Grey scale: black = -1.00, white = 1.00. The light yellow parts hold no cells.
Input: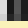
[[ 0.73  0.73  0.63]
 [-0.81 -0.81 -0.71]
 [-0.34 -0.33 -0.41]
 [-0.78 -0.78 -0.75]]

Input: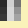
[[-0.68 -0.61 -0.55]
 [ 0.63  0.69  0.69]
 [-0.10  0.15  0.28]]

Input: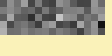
[[-0.31 -0.03 -0.29  0.31  0.38]
 [ 0.12  0.09  0.30 -0.43 -0.14]
 [-0.11 -0.05 -0.28 -0.14 -0.12]
 [ 0.25 -0.22 -0.30 -0.07  0.03]
 [-0.46 -0.17 -0.63 -0.25 -0.11]
 [-0.02 -0.42 -0.03 -0.52 -0.04]
 [-0.43 -0.06 -0.47  0.08 -0.01]
 [-0.50 -0.34 -0.50  0.23 -0.20]
 [ 0.14 -0.23  0.54 -0.45 -0.02]
 [ 0.01 -0.01  0.12 -0.36 -0.11]
 [-0.29  0.00  0.08 -0.54 -0.22]
 [-0.47  0.04 -0.31  0.30 -0.49]
 [-0.46 -0.29 -0.07 -0.14 -0.09]
 [ 0.18  0.14 -0.16  0.16  0.14]
 [-0.16  0.09  0.23 -0.85 -0.37]]

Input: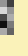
[[ 0.17  0.69 -0.43 -0.88  0.33]
 [-0.50  0.17  0.35 -0.04 -0.22]]

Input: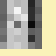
[[-0.18 -0.18 -0.24 -0.18 -0.08 -0.18  0.21]
 [ 0.55  0.55  0.30  0.68  0.55  0.55  0.55]
 [ 0.42  0.92  0.62 -0.17  0.62  0.46  0.62]
 [ 0.48  0.48  0.78  0.48  0.48  0.48  0.48]
 [-0.71 -0.64 -0.64 -0.92 -0.26 -0.64 -0.03]
 [-0.19 -0.30 -0.19 -0.32 -0.19 -0.19 -0.19]]

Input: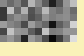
[[ 0.07 -0.57 -0.56  0.22 -0.44  0.01]
 [-0.17  0.51 -0.07  0.04  0.52  0.18]
 [ 0.00 -0.18  0.11 -0.06  0.17 -0.04]
 [-0.33  0.39  0.03 -0.40  0.14 -0.73]
 [ 0.42 -0.35 -0.39  0.23 -0.26  0.20]
 [ 0.07 -0.10 -0.25 -0.02 -0.51  0.01]
 [-0.26  0.45  0.15 -0.19  0.53 -0.40]
 [-0.76  0.00 -0.01 -0.85 -0.02 -0.93]
 [-0.34 -0.12  0.07 -0.26  0.02 -0.51]
 [ 0.17  0.10  0.11 -0.04  0.21 -0.04]
 [ 0.49 -0.16 -0.06  0.64  0.15  0.73]]

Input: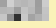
[[ 0.26  0.43  0.55]
 [ 0.63  0.45  0.13]
 [ 0.46  0.23 -0.63]
 [ 0.43  0.53  0.57]
 [ 0.48  0.44  0.28]
 [ 0.23  0.25  0.38]
 [ 0.60  0.54  0.52]]

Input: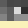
[[-0.29 -0.13  0.03]
 [-0.44 -0.28 -0.27]
 [-0.43  0.71  0.12]
 [-0.46 -0.64  0.13]]
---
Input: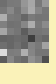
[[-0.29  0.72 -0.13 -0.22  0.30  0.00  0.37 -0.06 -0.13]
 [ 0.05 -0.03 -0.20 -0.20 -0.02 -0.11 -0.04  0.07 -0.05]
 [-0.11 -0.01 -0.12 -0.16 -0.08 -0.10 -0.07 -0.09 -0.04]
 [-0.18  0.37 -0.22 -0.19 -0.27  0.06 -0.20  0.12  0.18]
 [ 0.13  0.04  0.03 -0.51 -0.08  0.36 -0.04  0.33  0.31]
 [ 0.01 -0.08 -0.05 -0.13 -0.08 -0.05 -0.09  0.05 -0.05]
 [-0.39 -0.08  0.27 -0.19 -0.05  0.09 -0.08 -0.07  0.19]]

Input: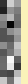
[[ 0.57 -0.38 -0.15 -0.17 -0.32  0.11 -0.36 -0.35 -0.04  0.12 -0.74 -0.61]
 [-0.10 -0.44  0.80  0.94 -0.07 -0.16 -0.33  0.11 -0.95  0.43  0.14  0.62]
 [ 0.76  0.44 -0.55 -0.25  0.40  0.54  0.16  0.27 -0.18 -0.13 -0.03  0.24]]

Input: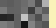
[[-0.01 -0.72 -0.05 -0.25]
 [-0.10 -0.67 -0.23 -0.28]
 [-0.24 -0.25 -0.22 -0.22]
 [-0.84  0.54 -0.12 -0.15]
 [ 0.03 -0.14 -0.52 -0.05]
 [-0.22 -0.38 -0.05 -0.41]
 [-0.33  0.02 -0.26  0.38]]

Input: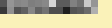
[[-0.56 -0.33]
 [ 0.13  0.17]
 [-0.36  0.05]
 [-0.24  0.08]
 [ 0.05 -0.01]
 [-0.23  0.02]
 [-0.10  0.07]
 [-0.39  0.68]
 [-0.39 -0.28]
 [-0.76 -0.28]
 [-0.34  0.01]
 [-0.29 -0.12]
 [-0.16  0.58]
 [ 0.37  0.17]]

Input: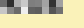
[[ 0.55 -0.14]
 [ 0.04 -0.63]
 [-0.17  0.38]
 [ 0.87  0.58]
 [-0.24 -0.01]
 [-0.27  0.01]
 [ 0.35  0.28]
 [-0.33 -0.60]
 [-0.11  0.26]]

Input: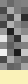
[[ 0.20 -0.42  0.89  0.08  0.80  0.22 -0.46 -0.02 -0.42  0.04]
 [-0.22  0.35 -0.10 -0.27 -0.11 -0.76  0.40 -0.47  0.34 -0.18]
 [-0.16 -0.02 -0.78 -0.02 -0.63  0.28  0.04  0.38 -0.03 -0.02]
 [ 0.28 -0.17  0.56  0.00  0.54  0.08 -0.13 -0.66 -0.19  0.01]]
